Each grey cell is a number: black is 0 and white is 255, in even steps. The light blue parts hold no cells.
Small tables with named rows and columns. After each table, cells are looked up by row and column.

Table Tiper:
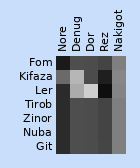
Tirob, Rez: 68
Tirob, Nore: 43
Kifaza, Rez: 31
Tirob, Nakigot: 127
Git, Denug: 78
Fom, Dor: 76
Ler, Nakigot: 132
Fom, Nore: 26
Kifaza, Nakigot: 135
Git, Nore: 43
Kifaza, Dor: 76
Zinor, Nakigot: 127
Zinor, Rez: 68
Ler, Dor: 207
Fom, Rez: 68
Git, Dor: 76
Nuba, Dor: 76

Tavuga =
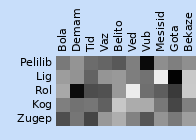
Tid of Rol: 77
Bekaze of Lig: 201
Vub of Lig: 114
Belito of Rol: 153
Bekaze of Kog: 128
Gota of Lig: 2
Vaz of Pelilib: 101
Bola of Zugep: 78
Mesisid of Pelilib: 142
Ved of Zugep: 130
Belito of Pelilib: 88
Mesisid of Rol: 94
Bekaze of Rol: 202
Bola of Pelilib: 121
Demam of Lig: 147

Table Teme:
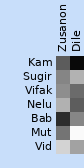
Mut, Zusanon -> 116
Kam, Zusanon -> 92
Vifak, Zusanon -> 142
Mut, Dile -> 250
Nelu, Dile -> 93
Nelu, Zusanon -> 177
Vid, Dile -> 162
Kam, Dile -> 9
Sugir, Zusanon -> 133
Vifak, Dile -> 107
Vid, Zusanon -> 211
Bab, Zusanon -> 44
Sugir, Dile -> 178
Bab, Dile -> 134
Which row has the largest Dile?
Mut

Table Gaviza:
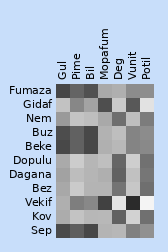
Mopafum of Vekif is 65
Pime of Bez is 202
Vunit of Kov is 210
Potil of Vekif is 244
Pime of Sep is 94
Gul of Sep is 74
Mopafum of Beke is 176
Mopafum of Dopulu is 191
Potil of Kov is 112
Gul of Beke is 72
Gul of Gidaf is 194
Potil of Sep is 145
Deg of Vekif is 229
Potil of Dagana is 118
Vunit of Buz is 132
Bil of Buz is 72
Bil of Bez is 180
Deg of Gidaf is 202
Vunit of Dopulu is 206
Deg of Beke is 184
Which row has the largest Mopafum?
Dopulu

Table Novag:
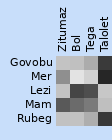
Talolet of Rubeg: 56
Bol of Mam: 107
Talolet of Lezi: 199
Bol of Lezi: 69
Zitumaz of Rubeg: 193
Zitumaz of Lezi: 195
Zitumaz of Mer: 143
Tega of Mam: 122
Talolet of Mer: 38
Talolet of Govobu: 58
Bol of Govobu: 192
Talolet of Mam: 191
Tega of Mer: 209
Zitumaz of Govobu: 195
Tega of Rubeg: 174
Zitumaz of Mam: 89
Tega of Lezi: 78
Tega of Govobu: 172
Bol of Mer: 227

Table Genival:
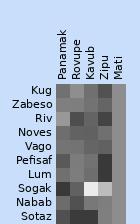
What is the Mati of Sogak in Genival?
141
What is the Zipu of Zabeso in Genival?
101
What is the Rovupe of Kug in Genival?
142
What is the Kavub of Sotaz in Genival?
59
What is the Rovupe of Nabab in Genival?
81
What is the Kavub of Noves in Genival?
97
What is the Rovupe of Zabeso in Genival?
126
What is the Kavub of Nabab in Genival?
120
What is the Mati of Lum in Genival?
141
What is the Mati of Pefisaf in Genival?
141
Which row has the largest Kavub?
Sogak

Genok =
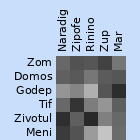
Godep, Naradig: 149
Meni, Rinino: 155
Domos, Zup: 91
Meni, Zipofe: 83
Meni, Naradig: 59
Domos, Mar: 86
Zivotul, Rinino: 41
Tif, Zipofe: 52
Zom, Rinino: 86
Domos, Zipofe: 89
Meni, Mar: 107
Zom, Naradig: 104
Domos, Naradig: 96
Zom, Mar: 118
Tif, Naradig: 104
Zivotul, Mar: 104
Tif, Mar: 94
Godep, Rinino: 176

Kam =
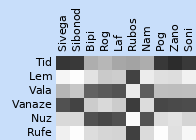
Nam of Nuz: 83
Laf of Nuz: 80
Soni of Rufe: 247
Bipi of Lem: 226
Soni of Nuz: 212
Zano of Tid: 44
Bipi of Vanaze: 204
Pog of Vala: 190
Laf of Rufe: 212
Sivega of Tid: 54
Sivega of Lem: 245
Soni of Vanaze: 76
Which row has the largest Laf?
Rufe

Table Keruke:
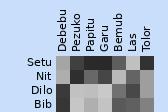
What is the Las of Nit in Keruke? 100
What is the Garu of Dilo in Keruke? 201
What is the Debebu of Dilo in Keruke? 58
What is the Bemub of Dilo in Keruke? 113
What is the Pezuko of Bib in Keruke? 198
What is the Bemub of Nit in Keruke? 185
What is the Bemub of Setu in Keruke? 94
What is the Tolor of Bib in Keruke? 129
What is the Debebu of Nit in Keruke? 174
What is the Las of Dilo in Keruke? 72
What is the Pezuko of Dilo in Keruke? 193
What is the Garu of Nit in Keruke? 70
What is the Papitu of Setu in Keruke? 42
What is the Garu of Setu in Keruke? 41
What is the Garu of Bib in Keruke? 195

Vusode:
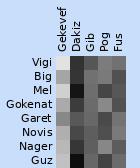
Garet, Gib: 104
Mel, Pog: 70
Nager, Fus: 92
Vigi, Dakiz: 50
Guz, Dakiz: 14
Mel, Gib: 110
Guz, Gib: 103
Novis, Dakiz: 72
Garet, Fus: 115
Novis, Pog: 79
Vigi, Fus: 113
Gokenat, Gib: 107
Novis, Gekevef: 175
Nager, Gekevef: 184
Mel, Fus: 87
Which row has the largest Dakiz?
Garet

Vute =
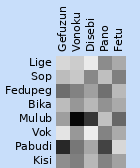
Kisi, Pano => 131
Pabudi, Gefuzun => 40
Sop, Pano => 191
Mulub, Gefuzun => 158
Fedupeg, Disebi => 160
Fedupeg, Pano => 112
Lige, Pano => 140
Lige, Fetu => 170
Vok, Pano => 131
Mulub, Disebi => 54
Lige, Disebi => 234
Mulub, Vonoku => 6
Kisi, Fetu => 162
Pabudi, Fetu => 215
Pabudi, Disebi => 167
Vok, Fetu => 171
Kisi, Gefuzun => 142

